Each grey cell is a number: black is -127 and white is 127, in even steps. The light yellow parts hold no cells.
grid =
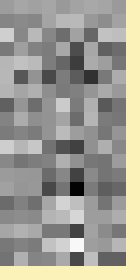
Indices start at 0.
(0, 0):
28
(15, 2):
10
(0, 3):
38
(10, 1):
54
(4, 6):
43
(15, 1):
13
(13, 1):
22
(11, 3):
2
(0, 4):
25
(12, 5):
-61
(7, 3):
20
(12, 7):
-11
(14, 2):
-16
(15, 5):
86
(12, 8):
-4
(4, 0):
54
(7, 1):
21
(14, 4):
83
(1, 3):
36
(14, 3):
39
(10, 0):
78
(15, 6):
29
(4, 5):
-66
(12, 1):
24
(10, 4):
-46
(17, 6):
30
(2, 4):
-18
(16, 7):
11
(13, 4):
-11
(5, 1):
-40
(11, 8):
28
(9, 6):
17
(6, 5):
0
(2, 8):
62
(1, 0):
5
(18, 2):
4
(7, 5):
-4
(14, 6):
28

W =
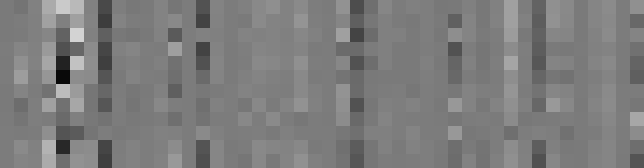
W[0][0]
-5
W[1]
[-5, -3, 0, 33, 0, 32, 3, -66, 3, -3, -4, 3, 9, -3, -60, 2, -3, -5, 10, 3, 2, 20, -1, -3, 5, -32, -8, 0, -4, -6, -1, -5, -31, 4, -7, 2, 32, 1, -34, 18, 8, -5, 5, 9, -3, -23]
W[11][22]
0
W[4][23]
-3
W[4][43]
9
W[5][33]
-3
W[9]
[-3, -4, -3, 15, -43, -36, -10, -2, -6, -4, -2, 1, 0, -3, 10, 0, -3, -2, -1, -5, 0, -3, -3, -3, -8, -15, 0, 0, -2, 4, -3, -3, 24, -7, -5, -2, -16, -2, 0, -1, -14, -4, -3, 4, -3, 12]
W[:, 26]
[-16, -8, -19, -3, -17, -6, -5, -8, -6, 0, -9, -9]
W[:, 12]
[-9, 9, -37, 31, -14, -16, -32, -2, -16, 0, 12, 25]
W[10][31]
-5
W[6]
[-5, 4, -3, -13, 60, 27, -9, -24, -3, -8, -5, 1, -32, -3, -7, -4, -2, 3, 0, -1, -2, 9, 0, -3, 19, -20, -5, -3, -2, -8, -2, -4, -7, 3, -1, -2, 21, -3, -12, 6, 3, -4, 1, 10, -3, -3]
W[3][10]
-2
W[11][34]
-12
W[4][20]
2
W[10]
[-3, 10, 1, 51, -87, 10, 12, -58, -2, 2, -2, 0, 12, -3, -43, 6, -5, -3, 9, 5, 3, 8, -5, -3, -15, -35, -9, 1, -5, 2, -1, -5, -17, -5, -11, -2, 13, 0, -33, 0, -6, -5, 1, 5, -4, -17]
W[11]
[-3, 4, 2, 43, -17, 18, 14, -64, -1, 2, -2, 2, 25, -3, -48, 6, -4, -9, 8, -6, 4, 17, 0, -3, -12, -41, -9, -3, -4, -3, -1, -6, -19, 2, -12, 0, 16, 1, -46, 7, -4, -5, 2, 5, -5, -43]
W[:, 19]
[15, 3, 3, 3, 7, 0, -1, -4, 10, -5, 5, -6]
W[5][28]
-5
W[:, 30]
[-1, -1, -1, -2, 0, -1, -2, -2, -3, -3, -1, -1]
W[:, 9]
[-7, -3, -10, 5, 0, 3, -8, -10, -6, -4, 2, 2]
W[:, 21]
[10, 20, 7, 4, 16, 9, 9, 18, -8, -3, 8, 17]
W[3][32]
-45
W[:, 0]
[-5, -5, -5, -3, -4, -3, -5, -5, -4, -3, -3, -3]
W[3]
[-3, 5, 1, 26, -46, -24, 12, -57, 1, 5, -2, -3, 31, -3, -60, 3, -4, -1, 5, 3, 1, 4, -4, -3, -20, -20, -3, 0, -5, -5, -2, -4, -45, -2, -9, -3, 12, -1, -34, -5, -6, -4, 1, 3, -4, -14]
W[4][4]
-93
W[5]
[-3, 29, -1, 22, -118, 13, 11, -42, -5, 3, -2, -3, -16, -3, -21, 4, -4, 0, 4, 0, -1, 9, -4, -3, -11, -21, -6, -5, -5, -5, -1, -4, -23, -3, -7, -3, 14, -1, -25, -9, -13, -4, -1, 4, -5, -32]
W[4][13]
-3

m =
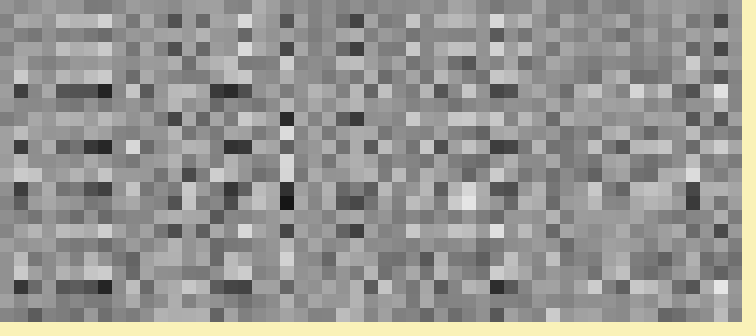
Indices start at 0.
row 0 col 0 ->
21
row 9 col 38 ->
12
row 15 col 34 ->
-2
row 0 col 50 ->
16
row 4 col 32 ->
-16
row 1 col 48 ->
40
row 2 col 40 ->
12
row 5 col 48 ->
31
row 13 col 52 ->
37
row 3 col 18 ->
43
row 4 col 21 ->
4
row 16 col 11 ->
-9
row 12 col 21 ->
-8
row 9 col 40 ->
-11
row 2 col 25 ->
47
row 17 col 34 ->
-13
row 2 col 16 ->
21
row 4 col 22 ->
13
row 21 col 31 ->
1
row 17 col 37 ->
17
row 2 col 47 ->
4
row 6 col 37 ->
25
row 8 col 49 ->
-40
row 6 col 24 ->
0
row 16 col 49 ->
-20
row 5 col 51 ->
-39
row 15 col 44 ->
26
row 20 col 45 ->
72
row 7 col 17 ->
2
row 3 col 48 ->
38
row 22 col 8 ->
5
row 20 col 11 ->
35
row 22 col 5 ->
-15
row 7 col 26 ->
20
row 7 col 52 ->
5
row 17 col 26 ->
11
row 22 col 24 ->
60
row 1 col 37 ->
55
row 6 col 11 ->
22
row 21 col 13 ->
2

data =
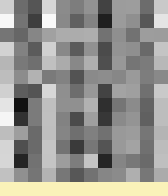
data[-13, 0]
79
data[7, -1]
61
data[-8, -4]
7
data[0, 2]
-42
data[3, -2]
-22
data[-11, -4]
15
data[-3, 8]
25
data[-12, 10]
-40
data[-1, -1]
43
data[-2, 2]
-13
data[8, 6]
31
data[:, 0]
[79, 119, -10, 82, 54, 61, 80, 100, 117, 61, 85, 86, 65]
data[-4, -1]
52
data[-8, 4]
2
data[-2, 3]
68
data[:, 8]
[28, 27, 15, 19, 24, 7, 35, -10, 10, 25, 25, 5, 11]
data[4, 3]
64
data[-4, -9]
63
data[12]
[65, 16, -10, 51, -8, -40, -13, 6, 11, 47, -8, 43]
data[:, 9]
[29, 15, -13, 15, -10, 26, 31, 11, 20, 28, 35, -7, 47]
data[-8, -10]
50
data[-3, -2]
-15
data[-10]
[82, 2, -36, 80, 8, -36, 17, -52, 19, 15, -22, 68]
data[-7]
[80, -34, -43, 87, 15, -18, 24, -60, 35, 31, -15, 73]
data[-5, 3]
64
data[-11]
[-10, -25, 6, 33, 44, 44, 46, -13, 15, -13, 29, 28]
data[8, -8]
2
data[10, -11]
-48
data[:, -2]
[-19, -40, 29, -22, -4, -2, -15, -28, -31, -9, -15, -21, -8]
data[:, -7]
[-2, -31, 44, -36, 8, -44, -18, 16, -52, -16, -69, -2, -40]
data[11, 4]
29
